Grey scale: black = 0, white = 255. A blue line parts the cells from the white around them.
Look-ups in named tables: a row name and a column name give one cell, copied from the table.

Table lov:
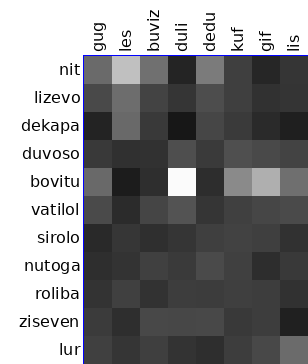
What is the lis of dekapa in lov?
31
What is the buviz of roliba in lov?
50
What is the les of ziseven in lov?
46
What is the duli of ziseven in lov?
71
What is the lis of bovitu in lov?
111
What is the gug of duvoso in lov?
57
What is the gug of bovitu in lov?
105
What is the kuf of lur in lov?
61
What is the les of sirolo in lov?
54
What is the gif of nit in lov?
38
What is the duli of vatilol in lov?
83
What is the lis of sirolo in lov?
49
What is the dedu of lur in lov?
46
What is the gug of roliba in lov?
51
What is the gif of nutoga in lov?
45
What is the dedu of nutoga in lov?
74
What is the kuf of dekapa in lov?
58
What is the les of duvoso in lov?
48
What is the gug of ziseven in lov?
59
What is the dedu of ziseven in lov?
72

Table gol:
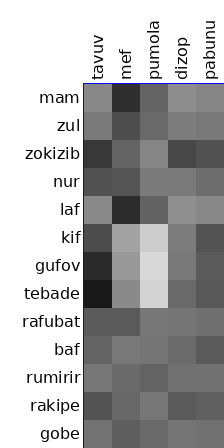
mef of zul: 78
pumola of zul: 105
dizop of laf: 143
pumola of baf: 117
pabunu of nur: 109
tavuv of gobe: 114
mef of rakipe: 104
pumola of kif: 205
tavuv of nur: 82
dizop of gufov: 120
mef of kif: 162
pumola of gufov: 217
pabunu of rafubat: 111

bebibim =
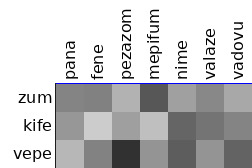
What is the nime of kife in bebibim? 101
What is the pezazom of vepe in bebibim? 49
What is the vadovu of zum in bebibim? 168
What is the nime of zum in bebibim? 160
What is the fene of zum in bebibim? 129
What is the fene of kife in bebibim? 204
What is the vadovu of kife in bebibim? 132
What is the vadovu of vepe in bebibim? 99
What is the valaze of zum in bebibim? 136
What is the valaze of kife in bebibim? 116
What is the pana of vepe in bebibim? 183
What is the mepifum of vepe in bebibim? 148
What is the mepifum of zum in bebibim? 87
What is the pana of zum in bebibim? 132
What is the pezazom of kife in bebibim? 159
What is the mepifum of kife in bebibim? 191
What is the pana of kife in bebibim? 151
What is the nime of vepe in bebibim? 93
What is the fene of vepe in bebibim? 130
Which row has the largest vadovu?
zum

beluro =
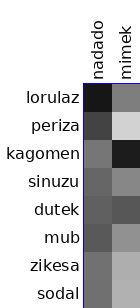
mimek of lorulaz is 126
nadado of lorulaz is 22
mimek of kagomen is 28
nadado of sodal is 112
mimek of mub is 145
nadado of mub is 89

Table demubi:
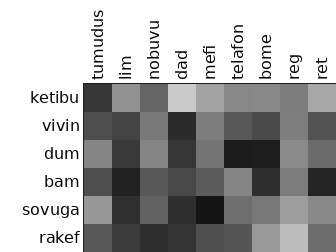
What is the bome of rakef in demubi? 153
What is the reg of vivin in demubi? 126
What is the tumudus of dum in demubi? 134
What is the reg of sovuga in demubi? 157
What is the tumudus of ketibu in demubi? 54
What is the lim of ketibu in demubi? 146
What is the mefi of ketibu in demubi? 162
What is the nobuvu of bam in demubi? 88
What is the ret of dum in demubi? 107
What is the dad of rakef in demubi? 51

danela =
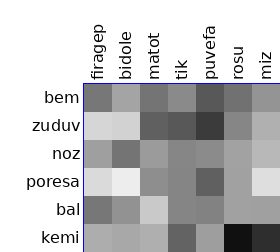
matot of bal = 201
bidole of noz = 116
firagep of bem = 119
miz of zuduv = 176
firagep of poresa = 218
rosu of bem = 113
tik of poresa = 133
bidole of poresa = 237
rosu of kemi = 16
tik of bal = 133
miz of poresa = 222
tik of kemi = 99
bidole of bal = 146
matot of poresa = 142
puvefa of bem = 88
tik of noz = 134
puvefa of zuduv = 59

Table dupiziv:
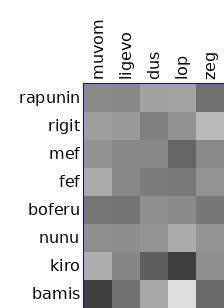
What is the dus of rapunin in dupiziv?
161
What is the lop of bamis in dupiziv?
222
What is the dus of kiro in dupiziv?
94
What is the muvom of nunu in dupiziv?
142
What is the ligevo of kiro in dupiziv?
133
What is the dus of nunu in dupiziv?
147
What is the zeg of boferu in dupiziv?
119
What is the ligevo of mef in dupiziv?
136
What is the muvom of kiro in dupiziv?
174
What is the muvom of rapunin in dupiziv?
138
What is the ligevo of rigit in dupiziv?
154
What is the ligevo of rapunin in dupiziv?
136
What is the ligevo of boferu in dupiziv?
115
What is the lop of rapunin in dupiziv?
164
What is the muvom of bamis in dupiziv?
64

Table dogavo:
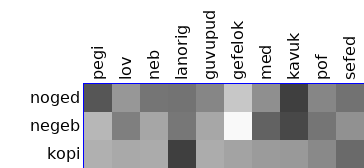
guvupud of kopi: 172
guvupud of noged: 134
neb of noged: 117
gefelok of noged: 199
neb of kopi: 171
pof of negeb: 117
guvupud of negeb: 167
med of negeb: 98
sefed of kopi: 106
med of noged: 143
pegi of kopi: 176
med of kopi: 155

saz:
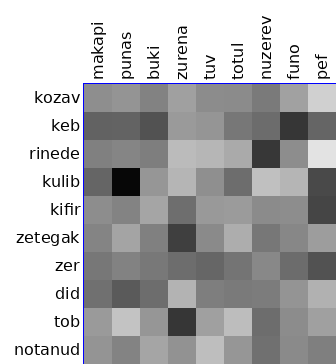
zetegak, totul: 173
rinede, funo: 141
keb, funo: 54
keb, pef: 101
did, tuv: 126
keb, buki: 82
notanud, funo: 138
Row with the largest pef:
rinede

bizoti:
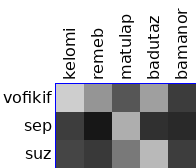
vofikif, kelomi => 206
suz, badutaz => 185
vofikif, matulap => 86
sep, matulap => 174
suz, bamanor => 61
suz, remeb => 57
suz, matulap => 121
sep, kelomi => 61
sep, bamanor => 41
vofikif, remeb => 149
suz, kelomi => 69
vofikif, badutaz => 159
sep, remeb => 23
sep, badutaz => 48
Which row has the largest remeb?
vofikif

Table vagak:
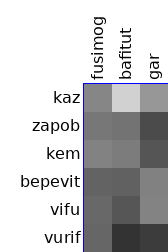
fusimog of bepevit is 99
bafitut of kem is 124
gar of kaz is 151
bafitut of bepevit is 97
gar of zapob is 75
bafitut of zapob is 115
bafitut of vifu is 86
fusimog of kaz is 134
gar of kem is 85
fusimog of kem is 130
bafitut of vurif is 51
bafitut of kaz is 209
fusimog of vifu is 104
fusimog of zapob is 119

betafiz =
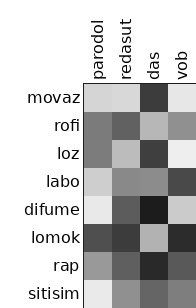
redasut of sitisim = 144
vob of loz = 238
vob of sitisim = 126
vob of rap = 89
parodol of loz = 124
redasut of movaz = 216
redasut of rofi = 97
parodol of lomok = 79
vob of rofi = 144
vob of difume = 203
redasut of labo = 137
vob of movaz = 231
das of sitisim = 101
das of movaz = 60
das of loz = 63
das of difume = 28
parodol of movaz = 213

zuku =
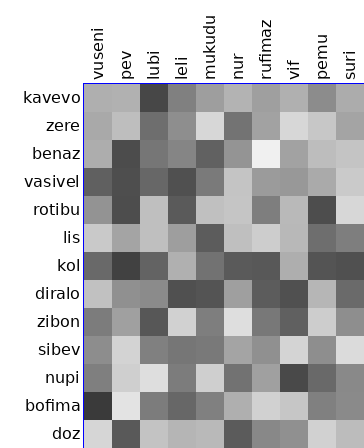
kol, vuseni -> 105
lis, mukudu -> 92
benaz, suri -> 196
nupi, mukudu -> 207
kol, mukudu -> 114
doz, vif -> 144
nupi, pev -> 207
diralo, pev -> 144
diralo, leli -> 80
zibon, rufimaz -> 120
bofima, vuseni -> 58
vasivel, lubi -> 103
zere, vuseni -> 169
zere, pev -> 190
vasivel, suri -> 202
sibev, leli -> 118
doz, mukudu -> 185
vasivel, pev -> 78
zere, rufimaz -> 162
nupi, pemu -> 105
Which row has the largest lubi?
nupi

